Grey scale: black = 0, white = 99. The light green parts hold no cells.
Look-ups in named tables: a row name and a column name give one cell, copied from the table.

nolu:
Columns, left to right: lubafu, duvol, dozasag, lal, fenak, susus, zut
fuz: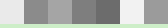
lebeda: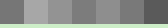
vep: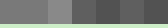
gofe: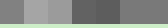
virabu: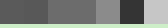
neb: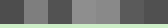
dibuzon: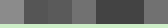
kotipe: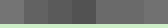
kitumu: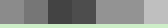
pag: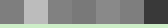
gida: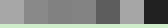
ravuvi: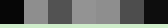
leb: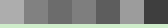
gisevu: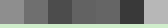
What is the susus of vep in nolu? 37
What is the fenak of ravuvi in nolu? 55
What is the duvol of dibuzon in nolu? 33
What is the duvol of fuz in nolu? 54
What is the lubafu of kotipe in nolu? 45
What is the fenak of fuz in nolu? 42
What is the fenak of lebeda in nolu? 55
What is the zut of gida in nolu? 13
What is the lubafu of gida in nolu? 65
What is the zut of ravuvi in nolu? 5
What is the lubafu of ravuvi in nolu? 2
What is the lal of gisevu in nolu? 38
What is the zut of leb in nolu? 24
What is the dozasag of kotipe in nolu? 35
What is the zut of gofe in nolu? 47
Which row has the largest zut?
virabu

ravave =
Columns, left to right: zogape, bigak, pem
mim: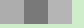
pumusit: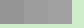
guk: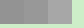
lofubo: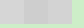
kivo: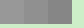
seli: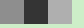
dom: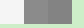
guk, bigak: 59
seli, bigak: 20
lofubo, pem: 82
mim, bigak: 47
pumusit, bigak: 61
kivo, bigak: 56
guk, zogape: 57
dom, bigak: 54
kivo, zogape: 59
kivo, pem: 52
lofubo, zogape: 83
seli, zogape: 55
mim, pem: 70
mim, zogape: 67
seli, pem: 68
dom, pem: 51
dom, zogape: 95
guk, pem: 65
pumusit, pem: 62
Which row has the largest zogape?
dom

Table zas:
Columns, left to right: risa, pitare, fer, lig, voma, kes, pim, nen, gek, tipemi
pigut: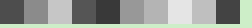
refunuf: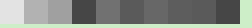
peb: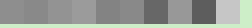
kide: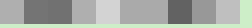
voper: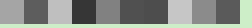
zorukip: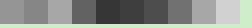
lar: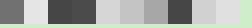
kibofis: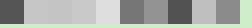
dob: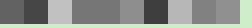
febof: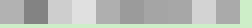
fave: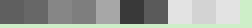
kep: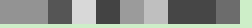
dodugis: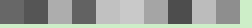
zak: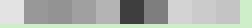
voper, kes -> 31
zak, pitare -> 59
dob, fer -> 75
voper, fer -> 74
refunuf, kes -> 35
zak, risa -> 88

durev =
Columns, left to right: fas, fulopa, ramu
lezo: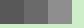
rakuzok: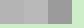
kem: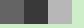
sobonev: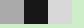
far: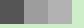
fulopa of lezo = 41
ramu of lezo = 55
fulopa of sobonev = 9
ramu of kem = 71
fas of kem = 39
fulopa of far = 61
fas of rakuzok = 70
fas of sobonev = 66
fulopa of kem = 22
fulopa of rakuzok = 72
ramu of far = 69
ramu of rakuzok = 60
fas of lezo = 34
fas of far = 33
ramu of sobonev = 84
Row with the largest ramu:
sobonev

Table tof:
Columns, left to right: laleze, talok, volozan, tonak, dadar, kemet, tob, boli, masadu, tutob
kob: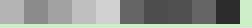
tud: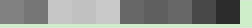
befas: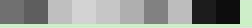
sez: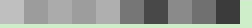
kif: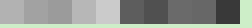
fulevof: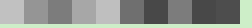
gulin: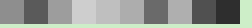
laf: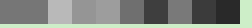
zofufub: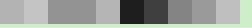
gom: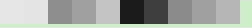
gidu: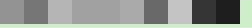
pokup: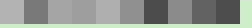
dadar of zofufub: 70
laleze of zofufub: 69
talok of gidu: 46
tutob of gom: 71
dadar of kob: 81
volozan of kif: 60
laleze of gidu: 57
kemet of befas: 68
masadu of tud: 28
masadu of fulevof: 28
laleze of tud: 50
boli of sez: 53
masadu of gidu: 20
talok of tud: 46
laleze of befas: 43
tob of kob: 30
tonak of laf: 58

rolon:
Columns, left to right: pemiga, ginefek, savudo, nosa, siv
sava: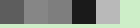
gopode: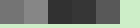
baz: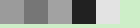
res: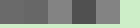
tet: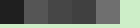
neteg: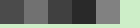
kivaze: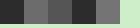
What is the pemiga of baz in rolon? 60
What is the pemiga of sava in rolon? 36
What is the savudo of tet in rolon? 27
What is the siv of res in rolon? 51
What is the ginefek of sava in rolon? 52
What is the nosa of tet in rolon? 25
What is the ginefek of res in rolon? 40
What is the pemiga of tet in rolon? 12
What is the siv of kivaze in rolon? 45
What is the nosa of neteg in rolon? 16
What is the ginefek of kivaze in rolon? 42

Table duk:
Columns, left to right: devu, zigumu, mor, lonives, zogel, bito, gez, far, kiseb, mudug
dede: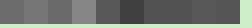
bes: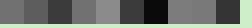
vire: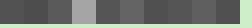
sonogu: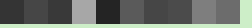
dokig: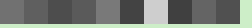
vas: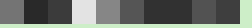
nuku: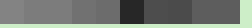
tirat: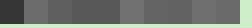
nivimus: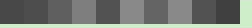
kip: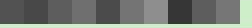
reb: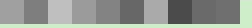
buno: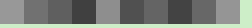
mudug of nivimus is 25
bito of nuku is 15
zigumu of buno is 44
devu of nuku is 51
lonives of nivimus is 49
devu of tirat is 21
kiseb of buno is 40
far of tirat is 38
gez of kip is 55
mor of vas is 23
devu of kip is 32
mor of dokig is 30
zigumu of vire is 30
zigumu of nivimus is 30
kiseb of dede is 34
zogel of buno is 55
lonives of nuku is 44
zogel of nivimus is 32

